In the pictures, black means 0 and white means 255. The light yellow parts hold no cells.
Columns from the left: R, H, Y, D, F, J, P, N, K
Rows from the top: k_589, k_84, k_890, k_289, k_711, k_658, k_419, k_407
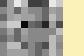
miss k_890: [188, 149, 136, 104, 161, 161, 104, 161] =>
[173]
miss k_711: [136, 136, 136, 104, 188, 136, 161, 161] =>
[120]

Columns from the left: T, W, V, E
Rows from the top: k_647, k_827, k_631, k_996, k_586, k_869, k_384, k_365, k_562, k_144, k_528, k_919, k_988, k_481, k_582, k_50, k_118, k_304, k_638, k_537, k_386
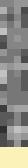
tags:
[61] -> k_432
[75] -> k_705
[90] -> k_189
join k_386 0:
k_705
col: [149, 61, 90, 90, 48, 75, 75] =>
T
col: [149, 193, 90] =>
T
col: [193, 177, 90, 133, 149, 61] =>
T
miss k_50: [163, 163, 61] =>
[149]
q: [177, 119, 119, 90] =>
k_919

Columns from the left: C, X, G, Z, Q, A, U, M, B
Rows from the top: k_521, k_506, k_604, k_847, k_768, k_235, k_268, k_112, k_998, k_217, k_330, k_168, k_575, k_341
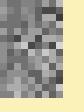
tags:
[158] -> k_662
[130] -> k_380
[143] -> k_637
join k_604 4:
k_637
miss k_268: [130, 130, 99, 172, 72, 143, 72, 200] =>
[214]
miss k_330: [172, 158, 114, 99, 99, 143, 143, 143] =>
[86]

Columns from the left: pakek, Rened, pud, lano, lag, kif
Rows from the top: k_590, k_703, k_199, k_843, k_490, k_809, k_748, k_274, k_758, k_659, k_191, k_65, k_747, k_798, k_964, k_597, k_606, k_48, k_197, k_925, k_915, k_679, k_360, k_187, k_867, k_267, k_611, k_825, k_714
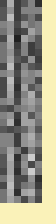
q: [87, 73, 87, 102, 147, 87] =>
k_197
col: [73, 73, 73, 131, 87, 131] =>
pakek
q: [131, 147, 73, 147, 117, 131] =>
k_843
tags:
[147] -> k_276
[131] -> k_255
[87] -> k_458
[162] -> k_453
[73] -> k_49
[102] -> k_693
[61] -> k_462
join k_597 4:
k_276
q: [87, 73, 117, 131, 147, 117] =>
k_597
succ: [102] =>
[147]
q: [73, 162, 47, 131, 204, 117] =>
k_867

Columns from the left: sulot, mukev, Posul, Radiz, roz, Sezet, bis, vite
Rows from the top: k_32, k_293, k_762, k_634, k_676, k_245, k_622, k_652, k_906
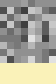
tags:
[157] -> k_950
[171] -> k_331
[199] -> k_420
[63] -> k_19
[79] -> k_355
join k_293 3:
k_19
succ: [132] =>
[120]
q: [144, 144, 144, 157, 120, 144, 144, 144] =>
k_32
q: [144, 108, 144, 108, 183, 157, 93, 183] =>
k_676
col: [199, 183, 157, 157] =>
vite
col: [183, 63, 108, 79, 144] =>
Radiz
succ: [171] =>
[93]

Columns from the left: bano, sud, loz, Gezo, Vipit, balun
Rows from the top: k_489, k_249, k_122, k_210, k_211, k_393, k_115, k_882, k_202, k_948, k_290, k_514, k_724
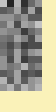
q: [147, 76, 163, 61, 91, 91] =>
k_202
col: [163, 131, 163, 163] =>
loz
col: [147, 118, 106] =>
bano
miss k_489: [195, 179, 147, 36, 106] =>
[49]
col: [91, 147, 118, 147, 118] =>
bano

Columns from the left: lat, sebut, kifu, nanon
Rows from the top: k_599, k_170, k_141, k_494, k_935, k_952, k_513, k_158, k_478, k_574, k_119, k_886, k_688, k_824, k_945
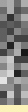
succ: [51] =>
[119]
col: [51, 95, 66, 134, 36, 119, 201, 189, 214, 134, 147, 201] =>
sebut

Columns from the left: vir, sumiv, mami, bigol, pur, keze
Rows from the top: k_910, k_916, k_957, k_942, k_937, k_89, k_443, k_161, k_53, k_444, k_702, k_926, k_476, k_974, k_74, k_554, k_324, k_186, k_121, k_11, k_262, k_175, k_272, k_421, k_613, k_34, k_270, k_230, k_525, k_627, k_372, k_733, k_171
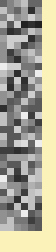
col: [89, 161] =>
vir
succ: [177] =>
[161]
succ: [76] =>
[102]
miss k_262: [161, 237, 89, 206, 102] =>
[221]

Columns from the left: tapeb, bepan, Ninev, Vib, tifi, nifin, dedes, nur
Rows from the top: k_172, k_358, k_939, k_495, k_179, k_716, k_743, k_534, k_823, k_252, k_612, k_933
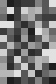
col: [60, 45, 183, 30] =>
bepan
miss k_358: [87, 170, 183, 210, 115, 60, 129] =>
[225]
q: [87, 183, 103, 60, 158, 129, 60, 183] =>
k_743
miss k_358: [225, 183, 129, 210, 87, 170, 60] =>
[115]
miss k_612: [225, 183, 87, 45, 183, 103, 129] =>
[197]
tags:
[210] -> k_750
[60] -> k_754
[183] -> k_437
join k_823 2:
k_750
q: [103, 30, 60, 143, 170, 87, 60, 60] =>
k_939

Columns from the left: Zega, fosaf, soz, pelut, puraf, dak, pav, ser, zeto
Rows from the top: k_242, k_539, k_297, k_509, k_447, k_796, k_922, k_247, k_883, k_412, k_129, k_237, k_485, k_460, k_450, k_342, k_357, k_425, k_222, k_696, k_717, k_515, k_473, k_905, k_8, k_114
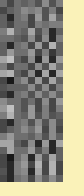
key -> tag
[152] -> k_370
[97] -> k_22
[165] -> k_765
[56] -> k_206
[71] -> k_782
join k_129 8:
k_765
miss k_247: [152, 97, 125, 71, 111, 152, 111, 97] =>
[56]
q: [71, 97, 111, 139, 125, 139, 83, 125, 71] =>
k_539
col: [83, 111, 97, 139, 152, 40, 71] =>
puraf
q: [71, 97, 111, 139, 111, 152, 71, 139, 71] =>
k_222

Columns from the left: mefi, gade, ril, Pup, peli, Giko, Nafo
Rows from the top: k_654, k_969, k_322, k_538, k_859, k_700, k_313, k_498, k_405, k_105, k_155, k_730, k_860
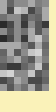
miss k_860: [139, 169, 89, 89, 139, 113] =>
[153]
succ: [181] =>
[73]
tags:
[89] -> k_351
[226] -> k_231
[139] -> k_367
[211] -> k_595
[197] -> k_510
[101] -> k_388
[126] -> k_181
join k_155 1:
k_595
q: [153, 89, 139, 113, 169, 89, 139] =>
k_860

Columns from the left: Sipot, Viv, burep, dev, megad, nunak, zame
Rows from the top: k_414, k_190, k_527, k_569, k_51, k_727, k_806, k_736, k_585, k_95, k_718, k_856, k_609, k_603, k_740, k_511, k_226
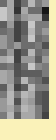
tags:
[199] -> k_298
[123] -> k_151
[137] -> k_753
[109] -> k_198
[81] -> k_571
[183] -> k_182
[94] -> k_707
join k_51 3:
k_707
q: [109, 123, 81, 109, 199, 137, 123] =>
k_95
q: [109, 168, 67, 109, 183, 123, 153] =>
k_414
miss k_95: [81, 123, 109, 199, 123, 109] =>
[137]

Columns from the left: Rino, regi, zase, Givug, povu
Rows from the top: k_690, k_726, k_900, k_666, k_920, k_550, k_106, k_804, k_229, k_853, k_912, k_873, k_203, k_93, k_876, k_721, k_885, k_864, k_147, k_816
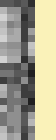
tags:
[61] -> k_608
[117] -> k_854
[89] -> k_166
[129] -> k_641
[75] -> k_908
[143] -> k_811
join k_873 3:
k_811
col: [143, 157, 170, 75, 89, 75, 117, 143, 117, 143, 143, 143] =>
zase
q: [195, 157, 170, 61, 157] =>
k_920
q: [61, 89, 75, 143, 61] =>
k_873
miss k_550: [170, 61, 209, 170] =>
[117]
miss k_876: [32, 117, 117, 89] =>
[105]
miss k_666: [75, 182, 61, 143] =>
[129]

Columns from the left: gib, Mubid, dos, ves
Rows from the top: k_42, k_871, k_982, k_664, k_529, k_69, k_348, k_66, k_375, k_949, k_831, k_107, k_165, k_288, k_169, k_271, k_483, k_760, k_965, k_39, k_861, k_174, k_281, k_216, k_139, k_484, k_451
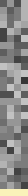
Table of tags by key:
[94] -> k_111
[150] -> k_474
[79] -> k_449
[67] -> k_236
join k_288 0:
k_449
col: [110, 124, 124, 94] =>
ves
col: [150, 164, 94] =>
dos
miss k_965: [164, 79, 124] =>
[138]
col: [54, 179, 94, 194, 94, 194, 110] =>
ves

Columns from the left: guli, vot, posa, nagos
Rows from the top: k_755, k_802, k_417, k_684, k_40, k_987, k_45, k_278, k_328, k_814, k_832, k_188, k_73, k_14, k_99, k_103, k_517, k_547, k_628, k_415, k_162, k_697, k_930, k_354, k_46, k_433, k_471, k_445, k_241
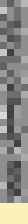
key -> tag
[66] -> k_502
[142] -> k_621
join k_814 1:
k_621
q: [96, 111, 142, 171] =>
k_40
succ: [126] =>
[111]
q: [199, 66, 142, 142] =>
k_278

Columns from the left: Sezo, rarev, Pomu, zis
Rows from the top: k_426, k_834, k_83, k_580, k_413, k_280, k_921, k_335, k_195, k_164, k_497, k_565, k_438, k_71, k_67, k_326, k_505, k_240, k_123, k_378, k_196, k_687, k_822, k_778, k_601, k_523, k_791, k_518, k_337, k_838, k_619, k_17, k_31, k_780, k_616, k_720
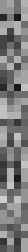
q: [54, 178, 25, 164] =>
k_523
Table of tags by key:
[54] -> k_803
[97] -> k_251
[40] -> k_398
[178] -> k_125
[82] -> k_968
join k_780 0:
k_125
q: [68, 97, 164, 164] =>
k_565
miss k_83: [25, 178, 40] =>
[124]
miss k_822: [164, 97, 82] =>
[148]
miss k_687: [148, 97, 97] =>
[136]
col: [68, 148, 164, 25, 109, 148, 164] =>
Pomu

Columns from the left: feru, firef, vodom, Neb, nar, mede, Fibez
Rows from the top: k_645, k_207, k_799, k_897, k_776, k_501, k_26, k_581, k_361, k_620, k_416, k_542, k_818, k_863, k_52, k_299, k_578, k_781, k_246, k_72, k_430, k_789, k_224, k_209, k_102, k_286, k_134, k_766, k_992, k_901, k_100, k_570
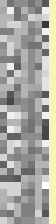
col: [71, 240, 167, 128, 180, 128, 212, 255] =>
Fibez
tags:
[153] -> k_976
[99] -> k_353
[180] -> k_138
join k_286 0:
k_353
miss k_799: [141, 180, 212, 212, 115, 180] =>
[196]
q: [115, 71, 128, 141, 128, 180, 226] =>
k_52
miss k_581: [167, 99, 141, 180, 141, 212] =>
[153]

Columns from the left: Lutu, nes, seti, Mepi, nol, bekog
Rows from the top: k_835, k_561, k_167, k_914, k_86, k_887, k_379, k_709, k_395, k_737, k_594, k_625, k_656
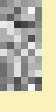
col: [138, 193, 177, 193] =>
nol
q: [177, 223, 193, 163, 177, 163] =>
k_86
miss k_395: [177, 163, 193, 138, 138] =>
[208]
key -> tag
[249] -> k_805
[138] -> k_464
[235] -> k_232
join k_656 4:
k_805

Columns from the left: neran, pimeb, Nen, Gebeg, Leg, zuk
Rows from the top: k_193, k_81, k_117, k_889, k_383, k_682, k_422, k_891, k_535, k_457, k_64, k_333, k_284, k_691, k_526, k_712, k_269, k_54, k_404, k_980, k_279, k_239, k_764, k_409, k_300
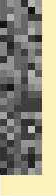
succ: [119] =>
[133]
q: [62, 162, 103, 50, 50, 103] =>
k_54
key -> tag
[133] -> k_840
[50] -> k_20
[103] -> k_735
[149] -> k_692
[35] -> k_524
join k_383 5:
k_840
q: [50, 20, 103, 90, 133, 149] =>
k_284

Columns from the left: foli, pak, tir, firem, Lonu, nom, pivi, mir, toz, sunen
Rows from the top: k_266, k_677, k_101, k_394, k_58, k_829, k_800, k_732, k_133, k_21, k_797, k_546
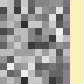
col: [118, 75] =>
nom
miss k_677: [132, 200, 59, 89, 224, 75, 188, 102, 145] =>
[212]
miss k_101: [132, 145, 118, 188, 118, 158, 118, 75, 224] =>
[172]

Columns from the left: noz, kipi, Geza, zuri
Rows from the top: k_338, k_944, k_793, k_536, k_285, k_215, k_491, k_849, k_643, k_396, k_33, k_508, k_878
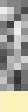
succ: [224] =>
[185]
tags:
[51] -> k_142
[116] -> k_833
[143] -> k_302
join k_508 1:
k_833
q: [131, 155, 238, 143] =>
k_285

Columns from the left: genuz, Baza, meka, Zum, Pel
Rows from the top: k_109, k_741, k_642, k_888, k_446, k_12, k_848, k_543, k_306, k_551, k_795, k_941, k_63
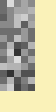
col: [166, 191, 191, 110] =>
meka
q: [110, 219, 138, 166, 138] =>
k_109
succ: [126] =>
[179]

